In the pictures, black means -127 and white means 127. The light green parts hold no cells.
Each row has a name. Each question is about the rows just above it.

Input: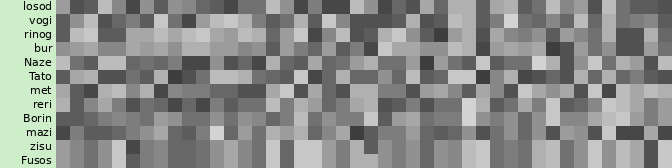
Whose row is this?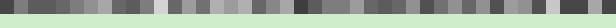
mazi
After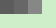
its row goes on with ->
[71 60 39 -2 28]
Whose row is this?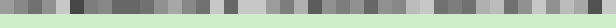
zisu
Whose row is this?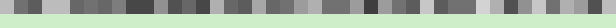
Naze
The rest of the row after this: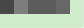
[ -2  17  39 -24 -35  -2  83 -24  28 -14  48  28  48 -24   7  39 -65 -35
  -2  -2  28 -24 -35 -24  17 -46 -14  17 -24  17 -46  28  17 -46  71 -56
 -56  39 -56]
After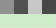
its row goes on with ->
[-56  39 -56]

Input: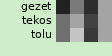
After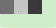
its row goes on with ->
[36]
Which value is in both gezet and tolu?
[36]
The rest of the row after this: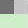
[-70  36]
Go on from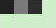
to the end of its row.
[36]
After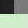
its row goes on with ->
[-82  36]
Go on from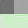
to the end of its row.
[-61  36]

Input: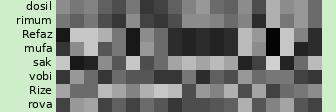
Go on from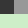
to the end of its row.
[-20 -73 -20 -41 -41 -73 -73  -8 -83 -31 -50  24 -20  -8  -8 -61 -73]
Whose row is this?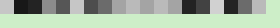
sak
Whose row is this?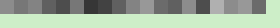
dosil
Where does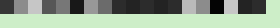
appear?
mufa
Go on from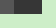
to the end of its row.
[ -8 -83 -31 -50  24 -20  -8  -8 -61 -73]

